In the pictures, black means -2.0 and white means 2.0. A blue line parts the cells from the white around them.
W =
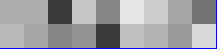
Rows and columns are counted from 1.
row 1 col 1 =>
0.7
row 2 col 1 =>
0.9
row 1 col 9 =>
-0.2
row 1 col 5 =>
0.1
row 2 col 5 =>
-1.1
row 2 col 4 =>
0.3

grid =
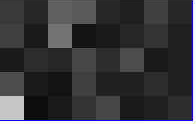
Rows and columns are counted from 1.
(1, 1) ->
-1.1
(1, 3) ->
-0.5
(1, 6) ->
-1.5
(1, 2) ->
-1.4
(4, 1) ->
-0.8
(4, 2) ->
-1.6
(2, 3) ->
-0.2
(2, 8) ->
-1.5
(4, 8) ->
-1.5
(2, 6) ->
-1.4
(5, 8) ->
-1.3

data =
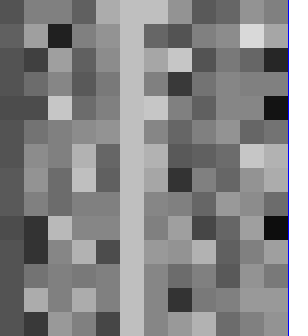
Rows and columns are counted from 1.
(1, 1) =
-0.7
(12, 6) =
1.0
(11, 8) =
0.3
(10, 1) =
-0.8
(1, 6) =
1.0
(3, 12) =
-1.4
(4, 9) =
-0.2
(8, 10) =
-0.4
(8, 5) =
-0.5
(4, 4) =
-0.6
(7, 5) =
-0.4
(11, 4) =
0.8
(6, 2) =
-0.2
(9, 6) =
1.0
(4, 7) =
0.0
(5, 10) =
0.1
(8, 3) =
-0.3
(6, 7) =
0.1
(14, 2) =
-1.1
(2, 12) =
0.6
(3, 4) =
-0.5
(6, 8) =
-0.4
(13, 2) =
0.7
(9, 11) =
0.2
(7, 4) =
0.8
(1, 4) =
-0.5
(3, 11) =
-0.4
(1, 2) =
0.0
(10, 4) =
0.1
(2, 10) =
0.2
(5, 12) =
-1.7
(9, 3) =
-0.3
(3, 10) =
-0.1
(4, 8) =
-1.1
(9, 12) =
-0.3
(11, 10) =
-0.5

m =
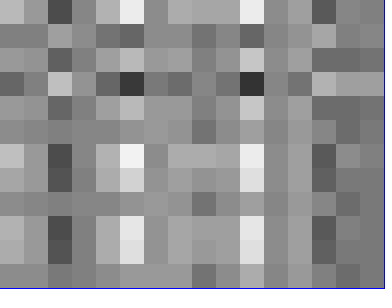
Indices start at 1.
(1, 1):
0.9
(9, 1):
0.2
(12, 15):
-0.3
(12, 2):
0.2
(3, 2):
0.3
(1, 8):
0.7
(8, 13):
0.5
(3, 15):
-0.3
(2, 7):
0.2
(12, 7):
0.4
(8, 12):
0.2
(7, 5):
0.8
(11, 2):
0.4
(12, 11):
0.7
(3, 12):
0.2
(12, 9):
-0.2
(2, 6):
-0.4
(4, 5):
-0.4
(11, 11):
1.5
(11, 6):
1.5
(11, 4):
0.0
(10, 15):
0.0
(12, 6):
0.4
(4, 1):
-0.4
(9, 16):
-0.1
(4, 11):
-1.2
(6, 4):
0.1
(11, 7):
0.3
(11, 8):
0.6
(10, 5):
0.7
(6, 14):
0.1
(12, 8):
0.4
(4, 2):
0.0
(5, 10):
0.3
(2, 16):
0.1

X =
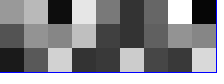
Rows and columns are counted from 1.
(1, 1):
0.4
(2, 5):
-1.0
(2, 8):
0.3
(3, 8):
-1.1
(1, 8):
2.0
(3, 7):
-0.9
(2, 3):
0.1

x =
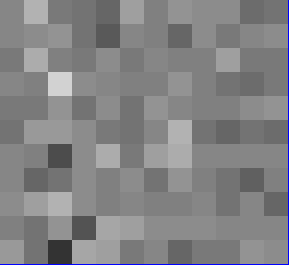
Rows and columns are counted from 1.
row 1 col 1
0.1
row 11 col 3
-1.2
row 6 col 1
-0.2
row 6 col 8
0.8
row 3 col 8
0.0
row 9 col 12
-0.4
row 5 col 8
0.1
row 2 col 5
-0.6
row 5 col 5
0.2
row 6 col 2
0.4
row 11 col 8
-0.4
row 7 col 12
0.1
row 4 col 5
0.1
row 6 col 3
0.4
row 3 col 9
0.0
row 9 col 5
0.0
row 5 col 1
-0.1
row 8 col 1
0.1
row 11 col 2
-0.2
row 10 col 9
0.2
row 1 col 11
-0.3
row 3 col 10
0.5
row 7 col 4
0.2
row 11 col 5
0.5
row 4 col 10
-0.2
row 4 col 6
0.0
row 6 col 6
-0.2
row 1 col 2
0.8
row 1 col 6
0.5
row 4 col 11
-0.3
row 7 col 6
-0.1
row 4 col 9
0.0
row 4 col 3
1.3
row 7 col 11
0.1
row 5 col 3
0.3
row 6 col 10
-0.4
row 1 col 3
-0.1

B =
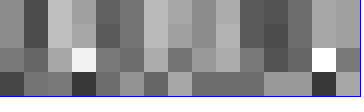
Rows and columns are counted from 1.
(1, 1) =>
0.2
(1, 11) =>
-0.6
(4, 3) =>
-0.1
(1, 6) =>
-0.2
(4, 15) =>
0.6
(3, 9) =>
0.4
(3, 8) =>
-0.2
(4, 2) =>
-0.2
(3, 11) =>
-0.1
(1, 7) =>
0.9
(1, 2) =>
-0.8
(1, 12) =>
-0.7
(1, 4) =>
0.5
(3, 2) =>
-0.4
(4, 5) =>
-0.3
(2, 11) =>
-0.6

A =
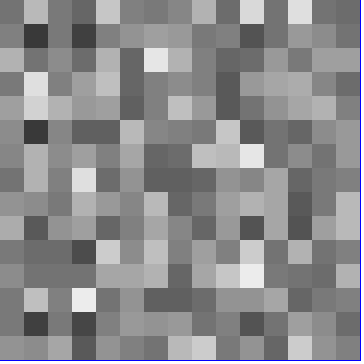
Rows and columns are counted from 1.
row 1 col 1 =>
-0.2
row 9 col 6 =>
0.1
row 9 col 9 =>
-0.1
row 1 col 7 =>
-0.1
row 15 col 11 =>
0.3
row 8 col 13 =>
-0.4
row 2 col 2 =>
-1.1
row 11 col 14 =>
-0.2
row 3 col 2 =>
-0.2
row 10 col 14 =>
0.5
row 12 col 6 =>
0.6
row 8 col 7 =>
-0.5
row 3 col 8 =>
0.8
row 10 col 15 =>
0.9
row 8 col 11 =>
0.1
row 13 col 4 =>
1.7
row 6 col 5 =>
-0.5
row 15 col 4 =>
-0.6
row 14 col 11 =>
-0.7
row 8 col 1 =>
-0.2
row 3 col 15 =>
0.5
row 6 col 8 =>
0.0
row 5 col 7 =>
0.0
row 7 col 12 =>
-0.2
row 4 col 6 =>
-0.4
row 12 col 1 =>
0.2
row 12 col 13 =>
-0.2
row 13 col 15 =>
0.0
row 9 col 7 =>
0.9
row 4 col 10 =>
-0.6
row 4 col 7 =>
0.0
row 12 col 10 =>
1.1
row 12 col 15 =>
0.8
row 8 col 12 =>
0.6
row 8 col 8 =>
-0.5
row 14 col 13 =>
0.5

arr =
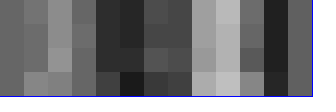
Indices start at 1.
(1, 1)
-0.4
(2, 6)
-1.4
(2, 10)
0.8
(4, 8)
-1.0
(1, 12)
-1.5
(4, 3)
0.0
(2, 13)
-0.5
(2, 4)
-0.3
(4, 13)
-0.5
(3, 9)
0.4
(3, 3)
0.3
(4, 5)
-1.0
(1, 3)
0.2
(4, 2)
0.1
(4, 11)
0.1
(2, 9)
0.5
